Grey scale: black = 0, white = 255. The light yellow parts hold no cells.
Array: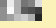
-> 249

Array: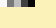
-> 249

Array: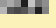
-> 196

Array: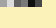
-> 220

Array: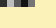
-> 189

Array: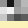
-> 243
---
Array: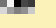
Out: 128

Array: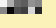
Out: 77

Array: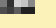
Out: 92

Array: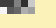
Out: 103

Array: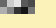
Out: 50

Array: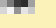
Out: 148

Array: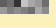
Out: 140

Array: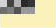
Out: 82
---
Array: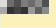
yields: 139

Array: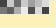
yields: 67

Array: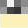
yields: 170

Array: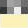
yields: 84

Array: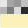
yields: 42

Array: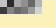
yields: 210

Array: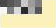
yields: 86
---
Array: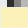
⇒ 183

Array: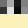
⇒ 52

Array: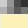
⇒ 90

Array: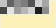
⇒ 83

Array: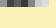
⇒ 93

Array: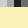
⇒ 166

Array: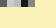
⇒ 134

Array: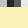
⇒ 192
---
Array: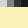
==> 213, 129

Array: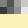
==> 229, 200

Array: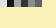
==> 226, 167

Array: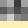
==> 204, 176

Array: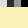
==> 221, 149

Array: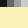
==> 203, 158

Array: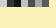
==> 208, 193
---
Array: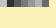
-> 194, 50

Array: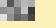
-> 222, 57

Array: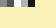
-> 249, 23

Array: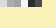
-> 245, 45

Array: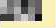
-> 203, 19

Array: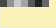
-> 202, 33

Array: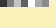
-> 252, 52

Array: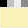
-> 236, 2
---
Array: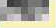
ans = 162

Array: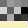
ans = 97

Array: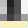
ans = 48

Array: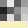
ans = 92

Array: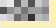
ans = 145

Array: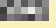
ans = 180
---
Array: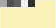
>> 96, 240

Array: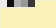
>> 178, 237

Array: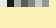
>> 92, 232

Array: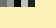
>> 11, 195

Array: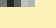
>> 94, 194

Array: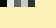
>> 103, 231

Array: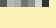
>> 115, 209

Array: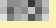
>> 141, 225
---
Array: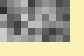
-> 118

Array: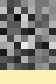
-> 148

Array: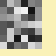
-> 47

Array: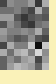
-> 156

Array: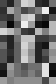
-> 7

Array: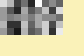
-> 193

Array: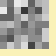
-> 204
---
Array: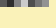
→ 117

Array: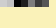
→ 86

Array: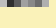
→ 136

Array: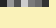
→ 107

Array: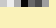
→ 158

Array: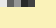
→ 96

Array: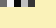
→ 109

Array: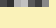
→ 90

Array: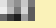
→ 145
